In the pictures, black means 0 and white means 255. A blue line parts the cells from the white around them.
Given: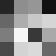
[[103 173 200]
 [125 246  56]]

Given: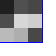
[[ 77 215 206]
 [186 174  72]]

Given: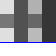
[[118  81 103]
 [223  81 186]]

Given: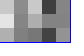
[[228 133 174]
 [176 128 119]]

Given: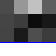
[[69 61 12]
 [68 26 78]]

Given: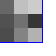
[[ 81 113  54]
 [ 76 131 178]]

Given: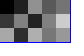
[[ 55 129  34]
 [168  46 175]]

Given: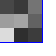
[[157 164  98]
 [220  46  60]]

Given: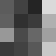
[[ 96  48  59]
 [152  74 103]]
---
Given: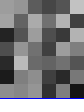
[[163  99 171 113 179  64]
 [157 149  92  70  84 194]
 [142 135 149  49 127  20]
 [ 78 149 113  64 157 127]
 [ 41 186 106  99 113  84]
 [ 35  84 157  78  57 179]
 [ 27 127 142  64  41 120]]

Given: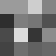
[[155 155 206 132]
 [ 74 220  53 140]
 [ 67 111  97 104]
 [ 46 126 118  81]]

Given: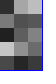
[[197 144 107]
 [122  80  87]
 [ 73  38  58]
 [ 46 166 189]
 [ 32  94 130]]

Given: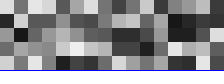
[[222 116 230 215  88 166 222 116  67 116 202  59 129 152 189  59]
 [209 122 230 129  31  67  52 108 215 160 116 166  52  46 230  74]
 [152  23 101 152 181 145  94  88  46  46  74 152  31  31  82 222]
 [108 166 145 137 202 238 196 181  67  67  31 108 230 174 189  94]
 [ 39 209  88  88 145  82  74 122 181 196 101 166  23  39  59  52]]

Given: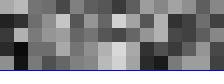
[[169 185 116 110  72 128  94  86  58  94 157 135 163 143  94 135]
 [143  19 122  80 102 128 135 185 209 163  42  26 122 157 157  65]
 [ 58 177 122 149 157 102 116  86  72 102 149 177  72  65  94 135]
 [ 42  11 110 110 169 116 143 177 216 169  50  80  58  94 149  72]
 [ 34  50 110 143 197  86 149 102 209 163  86 177  50  65 110  65]]

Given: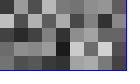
[[191  79 178  93 171  72 129  50 136]
 [115  79  87  58  50 163 171 122  66]
 [108 142 136 155  27 203 108 210  79]
 [ 66  42  66 129  50 142 163 101 101]
 [ 58 155  79 184 122 115 142 149  93]]

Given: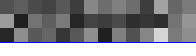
[[156  32 115  94 122  38  67  61  75  46  54  46 115 149]
 [ 81  94  75  67  88  61 135 109 128 109  61 162 102 122]
 [ 38 142  88 102  54  88 142  32 128  81 135 213 122 142]]
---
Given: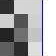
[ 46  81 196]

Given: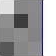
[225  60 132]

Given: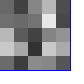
[104 106  66 201  86]

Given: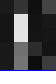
[ 26 226  20  20]

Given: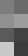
[125 157]

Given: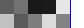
[93 90]

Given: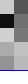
[203 112]

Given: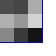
[ 77 151  20]

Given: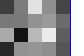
[ 62 122 185 143]
